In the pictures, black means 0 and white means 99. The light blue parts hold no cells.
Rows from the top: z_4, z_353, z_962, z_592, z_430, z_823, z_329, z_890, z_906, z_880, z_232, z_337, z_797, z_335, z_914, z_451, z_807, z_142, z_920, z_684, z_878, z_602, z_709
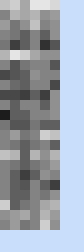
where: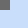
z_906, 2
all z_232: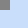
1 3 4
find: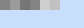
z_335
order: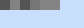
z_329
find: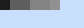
z_337

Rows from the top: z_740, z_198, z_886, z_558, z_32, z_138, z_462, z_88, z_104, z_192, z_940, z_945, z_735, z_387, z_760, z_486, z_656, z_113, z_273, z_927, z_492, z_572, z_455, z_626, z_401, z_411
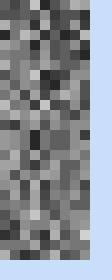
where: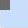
z_455, 7
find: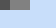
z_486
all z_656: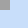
1 2 6
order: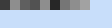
z_32

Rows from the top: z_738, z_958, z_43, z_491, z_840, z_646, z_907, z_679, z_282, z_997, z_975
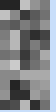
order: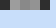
z_997
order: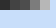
z_491
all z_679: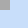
3 4 5

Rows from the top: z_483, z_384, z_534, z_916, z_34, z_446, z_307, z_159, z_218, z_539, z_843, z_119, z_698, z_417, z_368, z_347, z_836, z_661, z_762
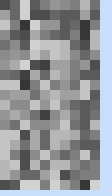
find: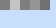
z_218
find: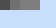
z_661
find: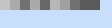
z_368
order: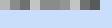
z_698
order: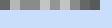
z_843
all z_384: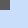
7 8 10
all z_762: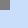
5 8

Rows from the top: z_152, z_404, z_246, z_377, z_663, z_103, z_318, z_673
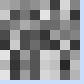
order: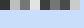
z_404
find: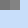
z_377

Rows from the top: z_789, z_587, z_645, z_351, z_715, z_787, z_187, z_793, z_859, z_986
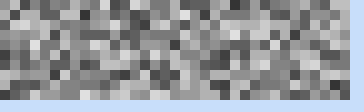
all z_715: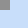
2 8 9 17 22 26 31
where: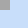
z_645, 11
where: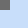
z_793, 32

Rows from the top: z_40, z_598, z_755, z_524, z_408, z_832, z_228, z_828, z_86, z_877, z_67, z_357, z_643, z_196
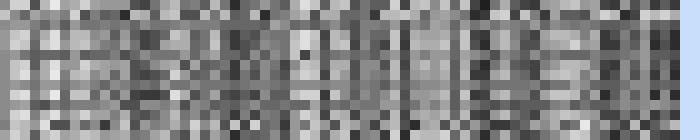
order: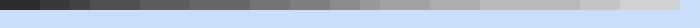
z_196
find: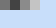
z_228
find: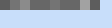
z_67
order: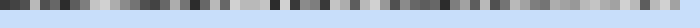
z_196
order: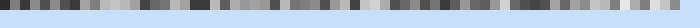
z_828

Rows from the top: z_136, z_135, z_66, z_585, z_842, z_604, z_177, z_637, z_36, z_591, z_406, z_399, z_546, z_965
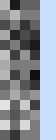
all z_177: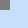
2 3 4
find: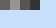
z_36
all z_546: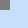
4
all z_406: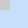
3
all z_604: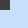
2
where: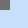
z_546, 2
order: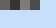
z_66

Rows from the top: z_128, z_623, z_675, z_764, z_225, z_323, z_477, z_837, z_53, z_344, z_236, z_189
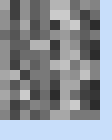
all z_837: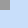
7
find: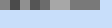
z_189
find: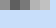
z_477
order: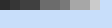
z_344
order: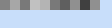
z_477

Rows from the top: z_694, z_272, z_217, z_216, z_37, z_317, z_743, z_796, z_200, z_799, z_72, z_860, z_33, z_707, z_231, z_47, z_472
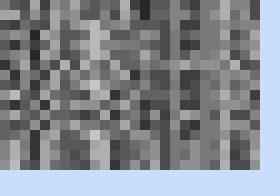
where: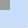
z_72, 8
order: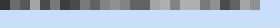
z_47
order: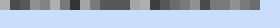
z_231
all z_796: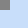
1 3 12 18 24
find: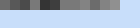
z_37

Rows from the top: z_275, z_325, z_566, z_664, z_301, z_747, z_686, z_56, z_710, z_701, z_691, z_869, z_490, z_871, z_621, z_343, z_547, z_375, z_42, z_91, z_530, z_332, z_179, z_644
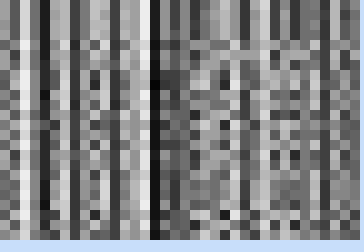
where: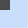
z_375, 33
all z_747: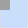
1 6 11 14 22 24 25 26 29

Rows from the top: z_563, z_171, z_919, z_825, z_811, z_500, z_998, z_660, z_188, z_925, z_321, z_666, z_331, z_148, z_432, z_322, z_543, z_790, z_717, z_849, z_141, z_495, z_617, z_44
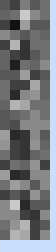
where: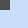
z_331, 2
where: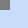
z_563, 3
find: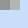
z_617

